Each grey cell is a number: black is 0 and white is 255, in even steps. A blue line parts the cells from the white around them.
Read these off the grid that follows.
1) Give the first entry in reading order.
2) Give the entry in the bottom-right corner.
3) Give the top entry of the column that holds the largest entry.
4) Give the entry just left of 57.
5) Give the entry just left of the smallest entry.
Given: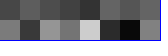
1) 71
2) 129
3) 51
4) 123
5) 43

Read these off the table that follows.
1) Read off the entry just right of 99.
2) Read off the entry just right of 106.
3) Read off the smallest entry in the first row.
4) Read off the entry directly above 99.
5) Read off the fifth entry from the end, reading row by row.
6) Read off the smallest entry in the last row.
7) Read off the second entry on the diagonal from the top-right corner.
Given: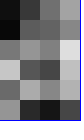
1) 135
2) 171
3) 15
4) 112
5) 178
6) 21
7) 99

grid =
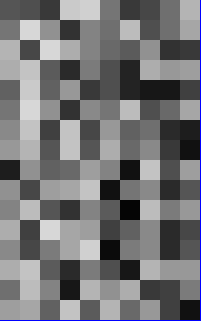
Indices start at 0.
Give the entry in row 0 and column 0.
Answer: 85
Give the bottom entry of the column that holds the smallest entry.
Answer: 105
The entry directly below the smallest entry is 97
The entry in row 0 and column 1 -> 79
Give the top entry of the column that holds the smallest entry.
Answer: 57
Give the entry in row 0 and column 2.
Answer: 57
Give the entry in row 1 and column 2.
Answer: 145
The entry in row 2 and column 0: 180
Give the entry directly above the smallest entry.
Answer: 117
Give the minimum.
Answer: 5
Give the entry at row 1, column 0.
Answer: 117
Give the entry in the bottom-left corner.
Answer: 158
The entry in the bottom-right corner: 17
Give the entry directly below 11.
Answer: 79

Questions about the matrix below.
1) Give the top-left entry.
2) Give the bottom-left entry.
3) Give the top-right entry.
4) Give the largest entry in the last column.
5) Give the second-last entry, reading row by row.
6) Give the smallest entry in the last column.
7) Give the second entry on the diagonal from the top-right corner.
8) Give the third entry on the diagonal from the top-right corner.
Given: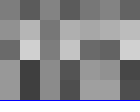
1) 125
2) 152
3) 99
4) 208
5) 159
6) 71
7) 175
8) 106

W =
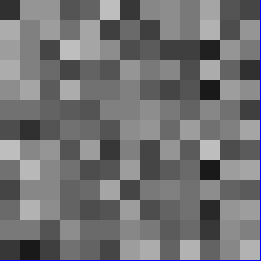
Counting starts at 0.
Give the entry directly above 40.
141
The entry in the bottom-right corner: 178
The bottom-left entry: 55
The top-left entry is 48
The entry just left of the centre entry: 84
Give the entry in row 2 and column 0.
157
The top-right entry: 69
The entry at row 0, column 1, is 149
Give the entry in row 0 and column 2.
149
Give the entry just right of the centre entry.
149
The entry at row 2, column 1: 128
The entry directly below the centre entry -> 128
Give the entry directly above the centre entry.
128
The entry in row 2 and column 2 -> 69
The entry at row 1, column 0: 172

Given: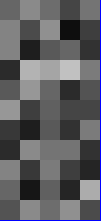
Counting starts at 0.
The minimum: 14
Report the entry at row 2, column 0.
131
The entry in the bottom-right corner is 75
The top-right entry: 116
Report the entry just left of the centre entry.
62
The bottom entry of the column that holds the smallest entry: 144
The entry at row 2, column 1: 30
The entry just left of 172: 37
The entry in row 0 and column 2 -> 109
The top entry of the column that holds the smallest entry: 69
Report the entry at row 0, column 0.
102
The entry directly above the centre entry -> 102
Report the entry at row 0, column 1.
138
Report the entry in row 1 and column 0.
131
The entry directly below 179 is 151
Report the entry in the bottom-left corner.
83

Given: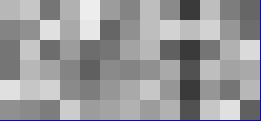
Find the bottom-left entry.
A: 144
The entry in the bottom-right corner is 96
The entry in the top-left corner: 183
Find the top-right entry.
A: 102
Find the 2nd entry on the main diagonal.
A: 144
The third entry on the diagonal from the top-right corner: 117
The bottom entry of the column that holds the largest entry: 156
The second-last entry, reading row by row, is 224
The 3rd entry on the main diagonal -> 109
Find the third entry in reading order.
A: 117
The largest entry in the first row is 237
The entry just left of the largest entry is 177
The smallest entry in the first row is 58
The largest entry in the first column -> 224

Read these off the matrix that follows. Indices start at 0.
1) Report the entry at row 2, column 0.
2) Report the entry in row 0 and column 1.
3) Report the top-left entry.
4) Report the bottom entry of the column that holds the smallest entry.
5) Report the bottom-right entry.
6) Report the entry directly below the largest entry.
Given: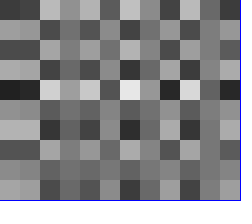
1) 75
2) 67
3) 60
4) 165
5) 158
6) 91

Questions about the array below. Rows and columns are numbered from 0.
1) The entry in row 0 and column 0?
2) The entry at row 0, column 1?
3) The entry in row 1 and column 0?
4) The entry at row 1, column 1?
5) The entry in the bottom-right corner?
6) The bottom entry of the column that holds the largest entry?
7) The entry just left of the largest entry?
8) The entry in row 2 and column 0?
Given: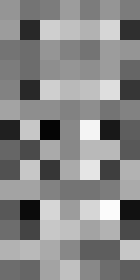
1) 149
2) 116
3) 156
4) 40
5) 94
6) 109
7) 214
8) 116
